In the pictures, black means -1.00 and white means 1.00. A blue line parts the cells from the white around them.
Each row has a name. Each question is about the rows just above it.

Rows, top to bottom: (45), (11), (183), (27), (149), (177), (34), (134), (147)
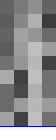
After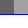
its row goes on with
[ 0.17 -0.17]
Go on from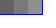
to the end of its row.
[-0.22]
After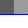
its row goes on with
[0.50 0.22]

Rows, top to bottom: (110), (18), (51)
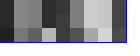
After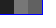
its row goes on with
[ 0.43 -0.53 -0.35  0.31  0.66 -0.41]
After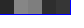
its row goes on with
[-0.01  0.60  0.55 -0.47]

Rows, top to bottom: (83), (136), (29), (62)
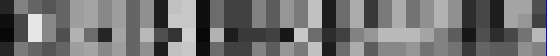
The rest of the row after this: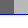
[-0.38 -0.60  0.62 -0.94  0.40 -0.77 -0.55 -0.55 -0.49 -0.82  0.57 -0.15
 -0.65 -0.49  0.02  0.18  0.45  0.45  0.45  0.29  0.02 -0.27 -0.82 -0.38
 -0.65 -0.44 -0.10  0.45]
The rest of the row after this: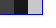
[-0.15 -0.65 -0.49  0.02  0.18  0.45  0.45  0.45  0.29  0.02 -0.27 -0.82
 -0.38 -0.65 -0.44 -0.10  0.45]
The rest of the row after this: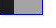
[-0.38]
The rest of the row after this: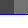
[0.45]
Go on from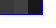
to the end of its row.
[ 0.57 -0.15 -0.65 -0.49  0.02  0.18  0.45  0.45  0.45  0.29  0.02 -0.27
 -0.82 -0.38 -0.65 -0.44 -0.10  0.45]
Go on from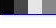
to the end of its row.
[-0.38  0.40 -0.15 -0.71  0.29 -0.21  0.45 -0.38 -0.60  0.62 -0.94  0.40
 -0.77 -0.55 -0.55 -0.49 -0.82  0.57 -0.15 -0.65 -0.49  0.02  0.18  0.45
  0.45  0.45  0.29  0.02 -0.27 -0.82 -0.38 -0.65 -0.44 -0.10  0.45]
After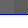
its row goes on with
[-0.27  0.13  0.02]

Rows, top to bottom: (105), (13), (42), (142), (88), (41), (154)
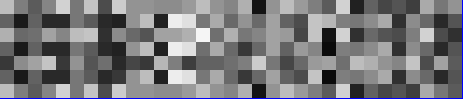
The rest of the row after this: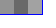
[-0.23 -0.40  0.54  0.43 -0.01 -0.07  0.10  0.33 -0.62  0.10 -0.18 -0.68
 -0.34]
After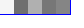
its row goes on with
[ 0.27  0.21 -0.45  0.54 -0.85  0.65 -0.62 -0.18 -0.34 -0.40 -0.01  0.65
 -0.40 -0.62]
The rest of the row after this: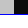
[-0.01 -0.07  0.10  0.33 -0.62  0.10 -0.18 -0.68 -0.34]

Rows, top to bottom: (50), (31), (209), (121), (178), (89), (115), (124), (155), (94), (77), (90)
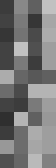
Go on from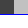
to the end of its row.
[-0.37  0.24]
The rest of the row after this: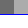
[0.24]
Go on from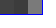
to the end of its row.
[0.24]
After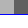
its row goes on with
[0.19]
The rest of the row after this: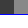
[-0.25  0.51]
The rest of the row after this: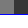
[0.30]
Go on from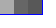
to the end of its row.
[-0.25]

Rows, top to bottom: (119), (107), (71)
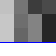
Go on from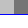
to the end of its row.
[-0.53 -0.42]
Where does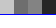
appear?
(107)
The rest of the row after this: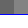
[-0.70]

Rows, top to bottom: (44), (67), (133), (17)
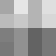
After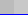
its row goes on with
[0.41 0.69]
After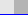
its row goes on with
[0.75]
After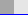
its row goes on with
[0.41 0.75]
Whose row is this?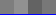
(133)
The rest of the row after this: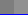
[-0.22 -0.06]
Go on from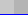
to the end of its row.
[0.69]
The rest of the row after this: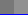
[-0.22 -0.06]

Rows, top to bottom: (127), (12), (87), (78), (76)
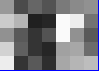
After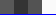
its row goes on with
[ 0.14 -0.30]
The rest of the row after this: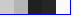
[ 0.86 -0.10]
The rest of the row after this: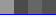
[-0.04  0.08  0.14]
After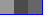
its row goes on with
[-0.35 -0.04  0.08  0.14]
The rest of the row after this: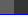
[-0.70  0.26  0.31 -0.15]

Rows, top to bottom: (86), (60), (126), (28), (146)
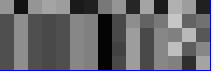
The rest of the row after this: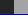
[-0.80  0.39  0.23 -0.75]
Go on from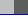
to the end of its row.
[0.06]

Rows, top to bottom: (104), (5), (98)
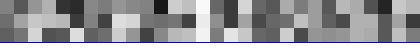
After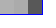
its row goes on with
[ 0.50 -0.03]
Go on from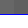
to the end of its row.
[ 0.61 -0.42  0.17  0.12  0.17  0.39  0.34 -0.31  0.50 -0.03]
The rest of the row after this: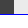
[ 0.12 -0.54  0.28 -0.42 -0.19 -0.14  0.50  0.23 -0.25 -0.42  0.39  0.39
 -0.31  0.28 -0.54]
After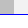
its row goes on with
[-0.03  0.79  0.56 -0.19 -0.25  0.61 -0.42  0.17  0.12  0.17  0.39  0.34
 -0.31  0.50 -0.03]
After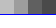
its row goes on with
[ 0.39  0.39 -0.31  0.28 -0.54]

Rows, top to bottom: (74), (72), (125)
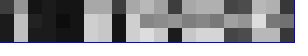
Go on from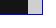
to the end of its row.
[ 0.56 -0.84  0.62  0.73  0.56 -0.79  0.56  0.67  0.67 -0.46 -0.40  0.44
  0.44 -0.57]
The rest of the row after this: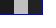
[-0.79 -0.90 -0.84  0.62  0.56 -0.84  0.62  0.05  0.10  0.16 -0.01  0.05
 -0.06  0.26  0.16  0.73 -0.06 -0.11]
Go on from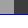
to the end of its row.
[ 0.32  0.38  0.38 -0.46 -0.40  0.44  0.38 -0.57]
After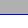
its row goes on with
[-0.46 -0.40  0.44  0.38 -0.57]
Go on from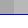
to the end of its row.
[ 0.26 -0.52  0.32  0.38  0.38 -0.46 -0.40  0.44  0.38 -0.57]
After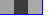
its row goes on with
[ 0.38  0.38 -0.46 -0.40  0.44  0.38 -0.57]
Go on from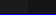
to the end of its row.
[ 0.62  0.56 -0.84  0.62  0.73  0.56 -0.79  0.56  0.67  0.67 -0.46 -0.40
  0.44  0.44 -0.57]

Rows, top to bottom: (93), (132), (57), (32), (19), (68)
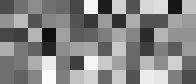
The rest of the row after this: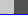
[ 0.85  0.79 -0.01 -0.40]
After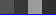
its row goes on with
[ 0.36 -0.35 -0.35  0.31  0.21]
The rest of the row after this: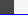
[-0.77  0.63 -0.35  0.69  0.74 -0.82  0.52]

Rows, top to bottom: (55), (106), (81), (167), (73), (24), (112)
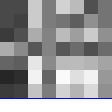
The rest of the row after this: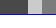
[ 0.65  0.47 -0.37 -0.09]
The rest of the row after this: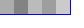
[0.13]

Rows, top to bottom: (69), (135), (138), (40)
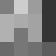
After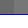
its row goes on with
[-0.12 -0.27]
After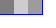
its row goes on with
[-0.59]

